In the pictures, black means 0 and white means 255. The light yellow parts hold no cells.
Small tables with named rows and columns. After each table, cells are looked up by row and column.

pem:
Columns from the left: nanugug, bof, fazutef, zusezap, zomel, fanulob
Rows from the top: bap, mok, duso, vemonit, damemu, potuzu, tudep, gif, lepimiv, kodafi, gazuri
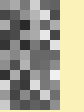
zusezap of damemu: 121
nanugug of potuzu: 157
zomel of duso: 100
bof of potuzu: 135
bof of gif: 172
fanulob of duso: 173
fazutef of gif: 63
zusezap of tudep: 103
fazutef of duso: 41
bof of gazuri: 98
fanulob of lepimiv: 142
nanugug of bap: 148
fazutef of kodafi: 137
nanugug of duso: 173
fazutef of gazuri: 79
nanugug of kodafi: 152

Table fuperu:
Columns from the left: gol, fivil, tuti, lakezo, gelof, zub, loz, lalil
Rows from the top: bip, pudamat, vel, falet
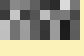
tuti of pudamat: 60
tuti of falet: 156
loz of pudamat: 123
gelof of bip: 56
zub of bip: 43
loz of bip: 218
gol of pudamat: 57
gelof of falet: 53
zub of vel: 155
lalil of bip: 119
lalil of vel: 94
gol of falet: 191
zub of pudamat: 118
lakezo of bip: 96

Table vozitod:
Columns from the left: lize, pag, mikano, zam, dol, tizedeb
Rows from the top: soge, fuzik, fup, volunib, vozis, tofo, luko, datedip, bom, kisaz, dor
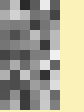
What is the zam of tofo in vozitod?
125
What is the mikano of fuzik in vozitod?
184
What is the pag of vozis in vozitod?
130
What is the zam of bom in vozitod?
158
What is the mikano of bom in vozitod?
91
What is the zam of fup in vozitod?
61
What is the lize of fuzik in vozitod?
174

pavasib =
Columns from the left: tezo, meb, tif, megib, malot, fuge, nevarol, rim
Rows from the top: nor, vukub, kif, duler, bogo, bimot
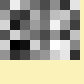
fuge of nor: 142
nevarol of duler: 52
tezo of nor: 96
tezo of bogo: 210
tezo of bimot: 147
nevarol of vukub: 199
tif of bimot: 69
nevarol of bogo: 234
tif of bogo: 16
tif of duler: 143
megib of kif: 157
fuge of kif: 241
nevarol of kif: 158
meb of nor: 237
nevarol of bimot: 230
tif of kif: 97
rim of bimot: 47
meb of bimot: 45
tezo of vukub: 162
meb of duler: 210
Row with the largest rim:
nor

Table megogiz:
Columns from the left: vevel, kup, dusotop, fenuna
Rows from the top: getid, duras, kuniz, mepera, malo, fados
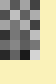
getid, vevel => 169
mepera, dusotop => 86
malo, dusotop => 94
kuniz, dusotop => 177
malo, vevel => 109
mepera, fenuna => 190
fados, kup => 98

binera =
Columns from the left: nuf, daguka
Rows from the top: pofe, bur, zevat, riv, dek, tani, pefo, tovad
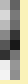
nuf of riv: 136
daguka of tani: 117
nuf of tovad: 243
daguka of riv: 53
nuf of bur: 216
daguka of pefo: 150
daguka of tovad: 143
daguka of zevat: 108
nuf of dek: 86

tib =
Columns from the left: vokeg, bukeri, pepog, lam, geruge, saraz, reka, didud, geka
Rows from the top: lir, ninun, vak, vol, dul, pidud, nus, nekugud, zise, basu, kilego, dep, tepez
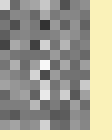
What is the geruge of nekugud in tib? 75
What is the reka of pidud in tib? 114
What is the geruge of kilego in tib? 102
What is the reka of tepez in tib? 105
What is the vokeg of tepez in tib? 150
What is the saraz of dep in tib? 88
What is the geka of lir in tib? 143
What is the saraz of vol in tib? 132
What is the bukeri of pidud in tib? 118
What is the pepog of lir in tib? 155
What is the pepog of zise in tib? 142
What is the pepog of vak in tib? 138
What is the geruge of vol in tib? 125
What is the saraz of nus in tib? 103
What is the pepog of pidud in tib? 114
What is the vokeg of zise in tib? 162
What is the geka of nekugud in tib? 111
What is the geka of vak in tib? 98
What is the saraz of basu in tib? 128
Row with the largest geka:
zise

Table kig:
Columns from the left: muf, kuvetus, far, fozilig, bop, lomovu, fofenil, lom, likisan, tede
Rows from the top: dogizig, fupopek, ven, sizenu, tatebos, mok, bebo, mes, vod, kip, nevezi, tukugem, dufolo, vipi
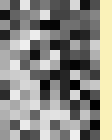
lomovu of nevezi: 197
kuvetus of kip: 233
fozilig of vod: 208
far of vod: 214
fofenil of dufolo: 179
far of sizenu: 196
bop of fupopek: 225
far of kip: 152
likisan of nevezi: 131
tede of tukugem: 119

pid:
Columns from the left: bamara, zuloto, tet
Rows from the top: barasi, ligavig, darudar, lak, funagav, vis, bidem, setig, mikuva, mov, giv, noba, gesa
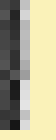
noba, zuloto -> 57
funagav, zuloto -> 61
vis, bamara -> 77
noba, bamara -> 54
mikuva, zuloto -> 26
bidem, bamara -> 84
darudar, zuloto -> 45
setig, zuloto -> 85
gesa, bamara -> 63
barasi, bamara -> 70
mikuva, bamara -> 79
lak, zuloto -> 49
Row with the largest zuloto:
setig

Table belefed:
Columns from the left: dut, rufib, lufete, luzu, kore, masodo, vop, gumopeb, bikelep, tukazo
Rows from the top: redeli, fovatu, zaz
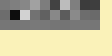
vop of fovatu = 92
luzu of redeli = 161
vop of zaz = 116
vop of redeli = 188
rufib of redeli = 127
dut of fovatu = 109
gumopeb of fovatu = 138
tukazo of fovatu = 106
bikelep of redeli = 60
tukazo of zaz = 118
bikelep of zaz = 119
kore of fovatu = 97
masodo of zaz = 117
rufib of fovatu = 13
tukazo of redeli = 62
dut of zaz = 118
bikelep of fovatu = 109
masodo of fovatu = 136
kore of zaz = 120
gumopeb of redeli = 127

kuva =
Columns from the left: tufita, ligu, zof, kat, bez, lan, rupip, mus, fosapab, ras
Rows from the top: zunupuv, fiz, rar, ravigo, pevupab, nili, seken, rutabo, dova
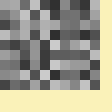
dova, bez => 87
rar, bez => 176
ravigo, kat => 76
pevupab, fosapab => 189
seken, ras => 67
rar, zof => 172
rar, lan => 166
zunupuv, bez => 71
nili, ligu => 139
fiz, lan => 64
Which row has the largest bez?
rutabo

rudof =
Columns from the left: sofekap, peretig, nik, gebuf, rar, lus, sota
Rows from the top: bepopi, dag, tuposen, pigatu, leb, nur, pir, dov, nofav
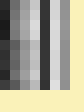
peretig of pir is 99
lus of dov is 212
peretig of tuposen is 125
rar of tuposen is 49
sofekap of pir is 52
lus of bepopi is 212
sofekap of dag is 34
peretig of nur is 104
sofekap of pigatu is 30
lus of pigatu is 216
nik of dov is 158
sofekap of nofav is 61
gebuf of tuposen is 218
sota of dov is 146
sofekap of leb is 56
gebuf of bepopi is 198
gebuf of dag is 208
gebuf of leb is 187

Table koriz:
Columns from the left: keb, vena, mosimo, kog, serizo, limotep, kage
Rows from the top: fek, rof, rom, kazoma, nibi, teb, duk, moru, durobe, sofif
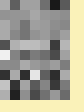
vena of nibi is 177
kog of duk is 153
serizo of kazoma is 155
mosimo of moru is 46
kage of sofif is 107
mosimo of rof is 150
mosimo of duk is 170
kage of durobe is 122
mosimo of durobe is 164
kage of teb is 161
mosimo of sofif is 143
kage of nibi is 182
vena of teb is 131
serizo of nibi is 175
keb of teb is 240
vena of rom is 148
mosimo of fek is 161
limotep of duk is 157
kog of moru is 229
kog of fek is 161
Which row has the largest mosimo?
nibi

